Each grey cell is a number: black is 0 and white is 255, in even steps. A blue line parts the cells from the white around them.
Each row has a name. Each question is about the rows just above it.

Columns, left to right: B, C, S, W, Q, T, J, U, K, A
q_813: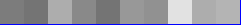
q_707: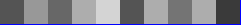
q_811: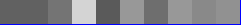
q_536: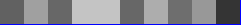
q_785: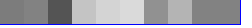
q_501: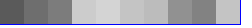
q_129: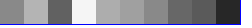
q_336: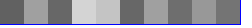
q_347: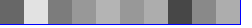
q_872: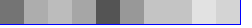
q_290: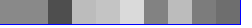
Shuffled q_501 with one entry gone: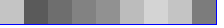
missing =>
[204]
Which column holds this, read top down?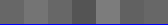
S
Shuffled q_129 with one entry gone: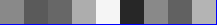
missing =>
[160]
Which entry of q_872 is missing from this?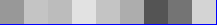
[166]
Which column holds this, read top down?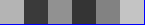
A
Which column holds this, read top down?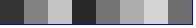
A

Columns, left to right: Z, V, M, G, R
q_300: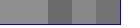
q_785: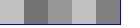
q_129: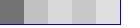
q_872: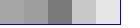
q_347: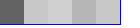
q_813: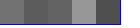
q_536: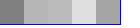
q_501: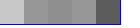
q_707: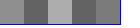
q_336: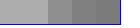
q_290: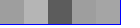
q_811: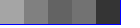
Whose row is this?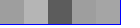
q_290
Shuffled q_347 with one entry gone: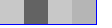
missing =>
[208]
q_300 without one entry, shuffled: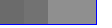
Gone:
[135]
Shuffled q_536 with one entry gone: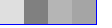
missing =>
[187]
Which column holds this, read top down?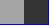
R
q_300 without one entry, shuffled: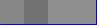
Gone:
[107]

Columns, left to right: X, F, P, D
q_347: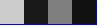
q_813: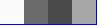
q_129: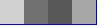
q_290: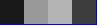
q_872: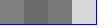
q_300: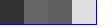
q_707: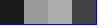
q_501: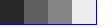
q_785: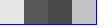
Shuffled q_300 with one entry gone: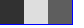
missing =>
[101]
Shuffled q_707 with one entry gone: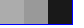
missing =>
[67]
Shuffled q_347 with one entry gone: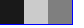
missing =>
[17]

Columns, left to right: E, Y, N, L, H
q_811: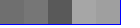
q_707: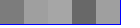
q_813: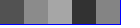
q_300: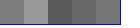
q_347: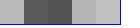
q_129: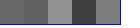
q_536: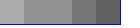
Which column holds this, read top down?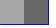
L
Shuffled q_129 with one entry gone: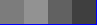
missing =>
[104]
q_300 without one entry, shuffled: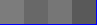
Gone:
[153]

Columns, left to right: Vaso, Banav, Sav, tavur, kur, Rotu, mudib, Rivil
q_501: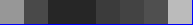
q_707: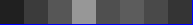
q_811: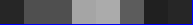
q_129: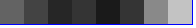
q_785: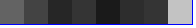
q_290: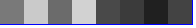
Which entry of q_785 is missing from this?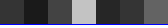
[45]
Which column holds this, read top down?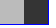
Rivil
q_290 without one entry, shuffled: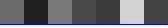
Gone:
[202]
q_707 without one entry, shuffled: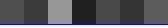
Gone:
[86]

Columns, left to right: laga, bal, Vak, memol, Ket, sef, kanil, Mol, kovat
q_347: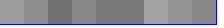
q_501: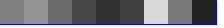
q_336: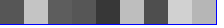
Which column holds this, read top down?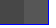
memol
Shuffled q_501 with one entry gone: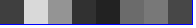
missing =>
[128]
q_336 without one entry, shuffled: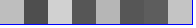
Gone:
[55]
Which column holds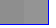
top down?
bal

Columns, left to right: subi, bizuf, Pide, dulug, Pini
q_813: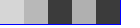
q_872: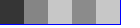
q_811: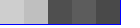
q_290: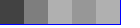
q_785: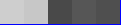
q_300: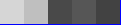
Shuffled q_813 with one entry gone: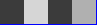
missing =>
[184]
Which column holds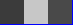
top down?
Pini
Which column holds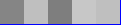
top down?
bizuf

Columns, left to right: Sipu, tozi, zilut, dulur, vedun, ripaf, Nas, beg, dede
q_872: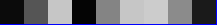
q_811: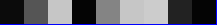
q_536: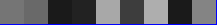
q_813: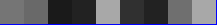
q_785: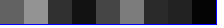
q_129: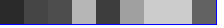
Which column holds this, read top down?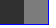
ripaf
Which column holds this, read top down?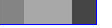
vedun

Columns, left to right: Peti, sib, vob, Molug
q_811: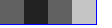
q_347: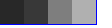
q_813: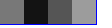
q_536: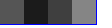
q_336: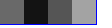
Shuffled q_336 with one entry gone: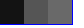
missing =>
[163]
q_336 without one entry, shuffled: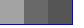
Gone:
[19]

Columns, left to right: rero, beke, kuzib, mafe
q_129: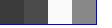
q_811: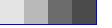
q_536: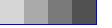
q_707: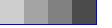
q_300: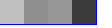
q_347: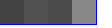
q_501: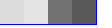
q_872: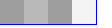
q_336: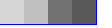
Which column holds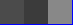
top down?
mafe
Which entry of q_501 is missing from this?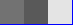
[220]
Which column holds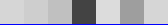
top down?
rero
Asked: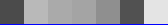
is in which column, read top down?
beke
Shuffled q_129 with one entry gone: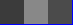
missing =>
[250]
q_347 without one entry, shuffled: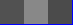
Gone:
[67]
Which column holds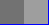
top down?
kuzib

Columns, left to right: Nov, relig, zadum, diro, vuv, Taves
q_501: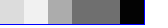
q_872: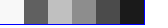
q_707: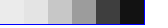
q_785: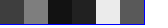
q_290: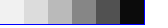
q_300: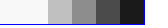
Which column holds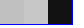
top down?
zadum
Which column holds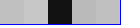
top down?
zadum

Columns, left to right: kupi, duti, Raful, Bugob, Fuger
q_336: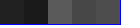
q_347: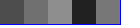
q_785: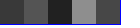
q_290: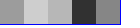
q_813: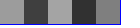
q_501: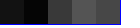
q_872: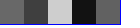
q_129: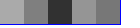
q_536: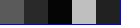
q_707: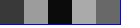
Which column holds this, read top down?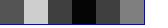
duti
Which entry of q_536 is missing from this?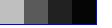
[41]
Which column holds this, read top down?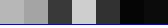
Raful

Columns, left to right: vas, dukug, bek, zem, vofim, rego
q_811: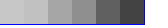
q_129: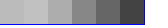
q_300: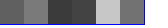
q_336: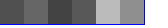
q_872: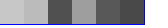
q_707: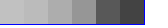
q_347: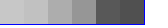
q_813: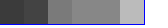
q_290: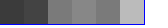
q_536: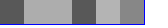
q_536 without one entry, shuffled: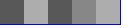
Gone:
[180]
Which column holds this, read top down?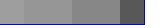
zem
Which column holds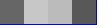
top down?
vofim
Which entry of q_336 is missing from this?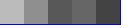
[80]
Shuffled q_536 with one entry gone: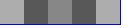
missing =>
[180]
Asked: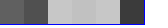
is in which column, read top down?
vas
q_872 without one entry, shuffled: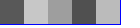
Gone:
[73]

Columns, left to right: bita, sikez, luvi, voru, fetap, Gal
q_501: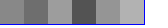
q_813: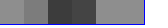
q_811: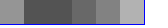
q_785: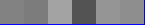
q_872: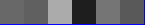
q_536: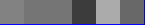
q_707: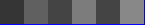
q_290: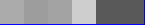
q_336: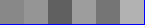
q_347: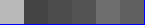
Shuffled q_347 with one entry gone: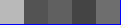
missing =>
[76]
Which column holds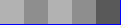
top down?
Gal

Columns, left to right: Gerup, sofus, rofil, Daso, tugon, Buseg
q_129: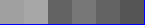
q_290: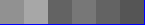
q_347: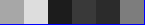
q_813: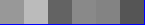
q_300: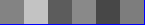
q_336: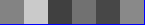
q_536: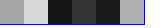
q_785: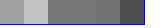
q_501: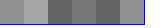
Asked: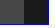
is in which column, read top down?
tugon
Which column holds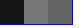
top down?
rofil
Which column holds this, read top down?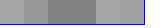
Gerup

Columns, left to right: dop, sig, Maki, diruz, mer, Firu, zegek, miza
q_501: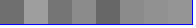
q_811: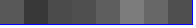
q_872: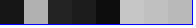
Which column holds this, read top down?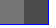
Maki
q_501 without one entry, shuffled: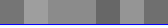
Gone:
[144]
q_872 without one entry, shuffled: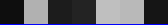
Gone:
[198]
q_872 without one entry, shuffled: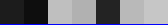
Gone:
[21]
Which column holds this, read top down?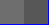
dop
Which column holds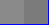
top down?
Firu

